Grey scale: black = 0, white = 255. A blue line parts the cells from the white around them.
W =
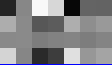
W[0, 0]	36
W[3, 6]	164
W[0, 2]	248
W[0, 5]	100
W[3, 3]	61
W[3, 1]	134
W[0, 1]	135
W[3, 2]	42
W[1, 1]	138

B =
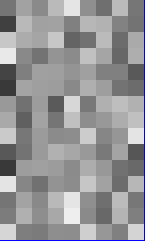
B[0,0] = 117
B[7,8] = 192
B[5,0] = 57
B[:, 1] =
[162, 185, 172, 137, 127, 164, 113, 96, 119, 115, 157, 134, 163, 176, 126]
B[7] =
[169, 96, 163, 117, 192, 141, 152, 173, 192]
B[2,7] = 108
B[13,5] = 138
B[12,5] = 143
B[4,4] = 148
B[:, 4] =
[229, 128, 100, 139, 148, 137, 215, 192, 141, 167, 139, 140, 229, 238, 141]
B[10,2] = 160
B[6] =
[153, 113, 156, 90, 215, 120, 176, 190, 177]
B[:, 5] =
[143, 183, 113, 193, 160, 175, 120, 141, 204, 153, 173, 198, 143, 138, 207]
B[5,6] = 158
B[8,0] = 202
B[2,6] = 187
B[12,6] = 111
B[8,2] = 155
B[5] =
[57, 164, 159, 157, 137, 175, 158, 115, 108]
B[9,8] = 86
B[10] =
[57, 157, 160, 156, 139, 173, 152, 113, 105]
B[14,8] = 212
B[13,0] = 124
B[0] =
[117, 162, 138, 186, 229, 143, 111, 187, 118]
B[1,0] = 64
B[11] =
[228, 134, 113, 147, 140, 198, 162, 108, 183]
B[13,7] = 180
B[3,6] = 165
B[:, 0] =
[117, 64, 199, 233, 68, 57, 153, 169, 202, 88, 57, 228, 117, 124, 214]
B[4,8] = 89
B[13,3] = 168

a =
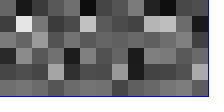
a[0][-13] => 102
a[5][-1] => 93
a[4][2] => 70
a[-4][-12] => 101
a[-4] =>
[123, 101, 154, 83, 115, 89, 101, 96, 105, 95, 110, 128, 64]
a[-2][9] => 67
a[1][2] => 119
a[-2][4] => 48
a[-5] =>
[62, 229, 119, 59, 74, 193, 90, 75, 67, 181, 190, 108, 25]
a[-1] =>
[111, 117, 107, 85, 107, 116, 113, 70, 95, 104, 118, 125, 93]
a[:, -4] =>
[34, 181, 95, 127, 67, 104]
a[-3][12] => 106
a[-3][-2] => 89
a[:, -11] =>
[59, 119, 154, 88, 70, 107]
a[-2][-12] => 78
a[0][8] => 123
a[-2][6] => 75
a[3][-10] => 113

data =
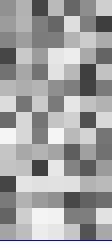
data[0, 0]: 145
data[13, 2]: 244
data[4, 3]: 226
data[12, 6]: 110
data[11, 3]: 225
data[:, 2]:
[69, 126, 124, 156, 115, 180, 202, 116, 125, 179, 64, 224, 155, 244, 236]
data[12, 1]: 178
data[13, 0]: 100
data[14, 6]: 168
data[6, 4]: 230
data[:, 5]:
[142, 126, 204, 169, 63, 66, 193, 81, 211, 160, 89, 179, 98, 126, 83]
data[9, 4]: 94
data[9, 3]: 164
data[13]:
[100, 206, 244, 242, 125, 126, 226]
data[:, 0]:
[145, 156, 133, 70, 114, 183, 220, 107, 245, 197, 195, 69, 122, 100, 164]
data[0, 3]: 186
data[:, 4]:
[102, 222, 180, 237, 184, 126, 230, 208, 185, 94, 131, 224, 72, 125, 198]
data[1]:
[156, 180, 126, 102, 222, 126, 62]
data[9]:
[197, 168, 179, 164, 94, 160, 113]

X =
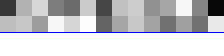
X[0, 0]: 54
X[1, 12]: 113
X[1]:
[190, 198, 156, 247, 213, 252, 100, 165, 200, 162, 113, 160, 113, 233]
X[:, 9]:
[145, 162]
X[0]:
[54, 177, 215, 125, 107, 203, 70, 193, 205, 145, 165, 247, 132, 8]
